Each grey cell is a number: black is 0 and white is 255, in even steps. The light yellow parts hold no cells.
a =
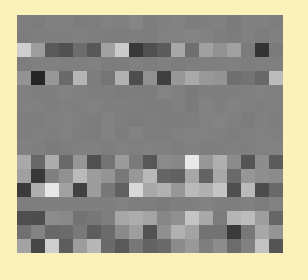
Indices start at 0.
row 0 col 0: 126
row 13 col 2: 127
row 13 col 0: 126
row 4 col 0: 147
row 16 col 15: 108
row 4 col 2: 151
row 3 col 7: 125
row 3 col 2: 128
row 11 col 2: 128
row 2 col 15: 161
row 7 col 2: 128
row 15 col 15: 59
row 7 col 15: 128
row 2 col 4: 108
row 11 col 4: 186
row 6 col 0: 129
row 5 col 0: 128
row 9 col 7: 129
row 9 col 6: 126
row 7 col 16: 124
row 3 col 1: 128
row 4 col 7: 177
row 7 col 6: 130
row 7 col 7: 126
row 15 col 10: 143
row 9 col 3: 126
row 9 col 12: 129
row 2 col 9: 80
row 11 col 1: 56
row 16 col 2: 206
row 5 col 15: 127
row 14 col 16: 188
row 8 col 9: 126
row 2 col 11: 167
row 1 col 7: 124
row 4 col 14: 148
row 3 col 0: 125
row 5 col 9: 124
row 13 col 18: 129

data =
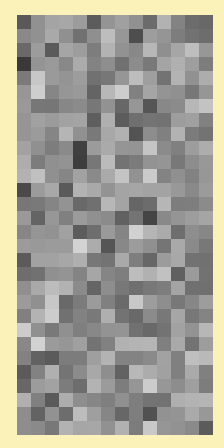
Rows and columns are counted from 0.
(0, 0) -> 89
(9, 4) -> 64
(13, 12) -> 126
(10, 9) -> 147
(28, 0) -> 141
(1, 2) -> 169
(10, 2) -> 144
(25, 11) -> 128
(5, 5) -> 100
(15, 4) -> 92
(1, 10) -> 149
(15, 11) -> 110
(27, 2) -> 90
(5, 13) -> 150
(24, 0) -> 130
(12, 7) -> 164
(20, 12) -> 135
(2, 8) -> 136
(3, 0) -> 57
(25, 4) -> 139
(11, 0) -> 178
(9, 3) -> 138
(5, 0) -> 150
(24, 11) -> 128
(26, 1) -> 156
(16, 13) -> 120
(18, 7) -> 126
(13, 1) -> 121
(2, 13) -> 151
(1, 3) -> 144
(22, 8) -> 113
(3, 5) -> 131
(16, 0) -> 155
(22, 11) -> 162
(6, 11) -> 139
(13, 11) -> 125
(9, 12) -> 157
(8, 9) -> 141

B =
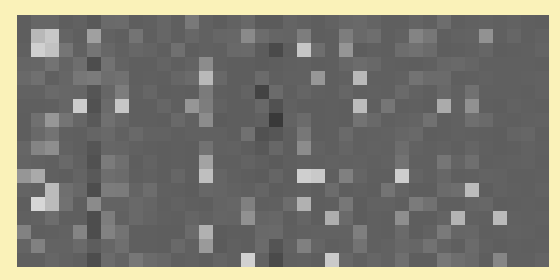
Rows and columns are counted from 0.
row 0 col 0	94
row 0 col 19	100
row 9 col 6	102
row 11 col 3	94
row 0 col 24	105
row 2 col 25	96
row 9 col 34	94
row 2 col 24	93
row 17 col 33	94
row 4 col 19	97
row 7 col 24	115
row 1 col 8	116
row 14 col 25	96
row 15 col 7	115
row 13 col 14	100
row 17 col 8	119
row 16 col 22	95
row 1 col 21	94
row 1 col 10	102
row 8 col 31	97
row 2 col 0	96
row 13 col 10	95
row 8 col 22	95
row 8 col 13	97
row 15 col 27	106
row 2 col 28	113
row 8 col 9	98
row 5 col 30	104
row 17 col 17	98
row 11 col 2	96
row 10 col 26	98
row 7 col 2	151
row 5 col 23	102
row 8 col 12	97
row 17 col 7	99
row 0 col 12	121
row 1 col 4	95
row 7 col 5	89
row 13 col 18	96
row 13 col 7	99

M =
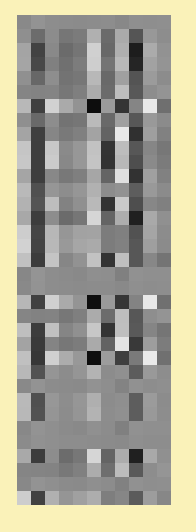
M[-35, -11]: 137
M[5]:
[133, 131, 132, 119, 127, 172, 107, 190, 88, 141, 148]
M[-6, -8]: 139
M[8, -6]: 163
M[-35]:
[137, 147, 141, 140, 139, 140, 141, 136, 143, 142, 143]
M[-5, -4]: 138
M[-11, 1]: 55
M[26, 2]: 140
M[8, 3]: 121
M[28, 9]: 153
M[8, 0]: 164
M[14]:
[168, 61, 141, 107, 118, 214, 100, 173, 32, 169, 144]
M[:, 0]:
[137, 143, 164, 165, 144, 133, 184, 143, 164, 197, 199, 165, 185, 178, 168, 205, 210, 193, 135, 137, 183, 133, 191, 163, 192, 184, 137, 185, 184, 136, 139, 169, 133, 136, 205]
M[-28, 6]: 105
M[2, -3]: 29
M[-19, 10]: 139
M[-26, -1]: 119
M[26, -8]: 139
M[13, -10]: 84
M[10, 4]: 151
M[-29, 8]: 133
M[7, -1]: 139
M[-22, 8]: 78
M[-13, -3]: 89
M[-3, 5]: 172
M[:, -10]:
[147, 108, 66, 72, 103, 131, 63, 105, 63, 62, 62, 62, 80, 84, 61, 69, 67, 60, 148, 147, 65, 130, 61, 58, 55, 82, 147, 80, 82, 147, 145, 60, 132, 147, 65]
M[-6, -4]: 128
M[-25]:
[199, 62, 203, 136, 151, 196, 51, 184, 78, 138, 123]
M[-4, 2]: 141
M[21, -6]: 171
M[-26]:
[197, 62, 200, 138, 151, 194, 52, 189, 87, 134, 119]
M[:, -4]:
[136, 170, 175, 185, 160, 190, 52, 160, 233, 189, 184, 224, 146, 202, 173, 128, 129, 191, 128, 137, 54, 190, 191, 228, 63, 144, 131, 143, 144, 128, 138, 172, 188, 129, 134]
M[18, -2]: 143

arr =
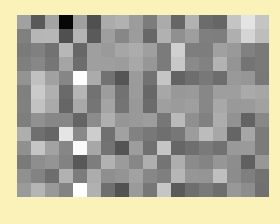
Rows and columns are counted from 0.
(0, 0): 161
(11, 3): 177
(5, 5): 114
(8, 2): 102
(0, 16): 228
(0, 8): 156
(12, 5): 177
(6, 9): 107
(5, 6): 157
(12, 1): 181
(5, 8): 155
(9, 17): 123
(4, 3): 134
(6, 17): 161
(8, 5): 205
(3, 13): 130
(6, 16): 154
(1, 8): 156
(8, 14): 167
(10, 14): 150
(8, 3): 229
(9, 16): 154
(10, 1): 142
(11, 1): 131
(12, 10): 198
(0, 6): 171
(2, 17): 121
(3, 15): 148
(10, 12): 139
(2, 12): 126
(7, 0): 126
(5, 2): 176
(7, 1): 145
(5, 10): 167
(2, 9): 159
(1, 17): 189
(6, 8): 152

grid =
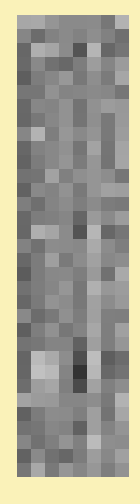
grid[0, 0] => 167
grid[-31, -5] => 139
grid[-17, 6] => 140
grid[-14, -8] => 113
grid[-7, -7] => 158
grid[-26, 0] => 103
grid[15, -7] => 175
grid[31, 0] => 98
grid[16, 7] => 126
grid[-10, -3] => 159
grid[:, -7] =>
[169, 108, 175, 137, 125, 118, 135, 120, 179, 130, 124, 116, 137, 111, 125, 175, 113, 124, 124, 125, 122, 108, 126, 119, 186, 193, 158, 155, 124, 118, 113, 138, 168]
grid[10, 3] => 149
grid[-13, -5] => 140
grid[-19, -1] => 156
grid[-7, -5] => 127
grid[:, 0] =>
[167, 134, 103, 105, 94, 118, 104, 103, 134, 103, 99, 114, 98, 126, 104, 103, 130, 104, 92, 113, 103, 137, 95, 115, 101, 102, 109, 163, 97, 114, 134, 98, 118]
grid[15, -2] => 103
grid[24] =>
[101, 186, 170, 141, 78, 189, 94, 108]
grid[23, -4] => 97
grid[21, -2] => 127
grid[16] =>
[130, 113, 140, 139, 136, 170, 140, 126]
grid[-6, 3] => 134
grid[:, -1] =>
[178, 111, 117, 155, 166, 118, 152, 153, 156, 164, 165, 118, 158, 121, 156, 118, 126, 141, 169, 156, 153, 126, 160, 150, 108, 115, 141, 178, 166, 148, 140, 160, 146]
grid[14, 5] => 154
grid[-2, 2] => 113
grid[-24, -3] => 163
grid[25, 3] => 132
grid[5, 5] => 138
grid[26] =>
[109, 158, 166, 127, 74, 162, 128, 141]
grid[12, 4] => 121
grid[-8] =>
[102, 193, 185, 132, 51, 183, 104, 115]

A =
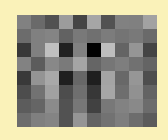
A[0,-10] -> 129
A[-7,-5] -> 112
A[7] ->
[108, 127, 132, 82, 149, 99, 114, 126, 109, 91]
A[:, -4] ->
[82, 124, 190, 118, 164, 166, 120, 114]
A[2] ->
[56, 128, 192, 33, 129, 2, 190, 100, 149, 68]
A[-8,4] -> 69
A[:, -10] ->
[129, 108, 56, 130, 57, 77, 92, 108]
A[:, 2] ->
[81, 132, 192, 136, 169, 161, 139, 132]
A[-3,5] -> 55
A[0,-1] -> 162
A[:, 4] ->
[69, 121, 129, 165, 103, 111, 119, 149]
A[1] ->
[108, 128, 132, 98, 121, 112, 124, 116, 121, 106]
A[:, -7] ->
[156, 98, 33, 122, 31, 77, 82, 82]
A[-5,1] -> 92
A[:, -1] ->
[162, 106, 68, 100, 78, 99, 108, 91]
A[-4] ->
[57, 148, 169, 31, 103, 31, 164, 104, 150, 78]
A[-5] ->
[130, 92, 136, 122, 165, 101, 118, 126, 113, 100]
